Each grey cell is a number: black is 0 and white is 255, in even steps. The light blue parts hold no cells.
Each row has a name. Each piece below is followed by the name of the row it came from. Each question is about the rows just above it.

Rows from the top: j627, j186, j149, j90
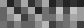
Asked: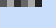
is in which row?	j627
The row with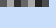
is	j627
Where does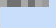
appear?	j149
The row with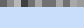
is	j149
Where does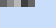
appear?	j90
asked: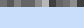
j90

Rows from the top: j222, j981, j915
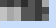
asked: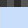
j222
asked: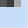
j222
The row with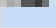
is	j915
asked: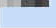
j981
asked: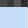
j222

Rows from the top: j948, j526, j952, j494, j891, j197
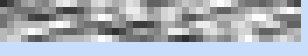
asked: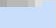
j197
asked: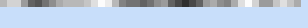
j197

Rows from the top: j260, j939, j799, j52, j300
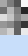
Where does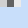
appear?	j300
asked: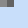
j52

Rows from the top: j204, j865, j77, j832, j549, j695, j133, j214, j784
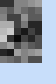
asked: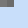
j784
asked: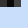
j695
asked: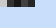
j549
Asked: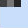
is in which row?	j832
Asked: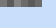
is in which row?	j865

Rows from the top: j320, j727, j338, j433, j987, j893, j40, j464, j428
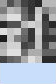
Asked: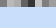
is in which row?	j727
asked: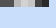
j433
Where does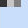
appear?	j727
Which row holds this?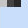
j433

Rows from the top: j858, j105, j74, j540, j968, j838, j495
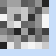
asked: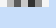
j74
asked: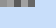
j838
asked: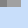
j858

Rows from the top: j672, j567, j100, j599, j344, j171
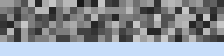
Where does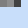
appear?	j171
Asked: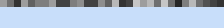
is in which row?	j171
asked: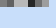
j567
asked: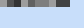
j344

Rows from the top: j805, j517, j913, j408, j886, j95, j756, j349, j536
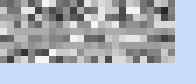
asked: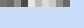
j805
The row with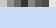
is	j913
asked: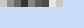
j913
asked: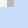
j408
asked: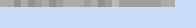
j756
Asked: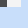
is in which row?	j517
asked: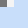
j95

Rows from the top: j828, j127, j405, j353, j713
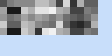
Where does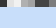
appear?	j713
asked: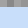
j405

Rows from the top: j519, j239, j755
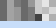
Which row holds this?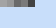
j755
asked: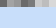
j239

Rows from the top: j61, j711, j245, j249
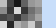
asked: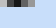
j61
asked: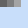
j245
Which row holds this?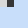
j711

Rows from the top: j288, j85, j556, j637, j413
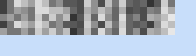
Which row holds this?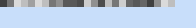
j637
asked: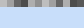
j85
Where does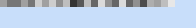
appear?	j413
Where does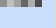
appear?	j85
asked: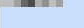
j85

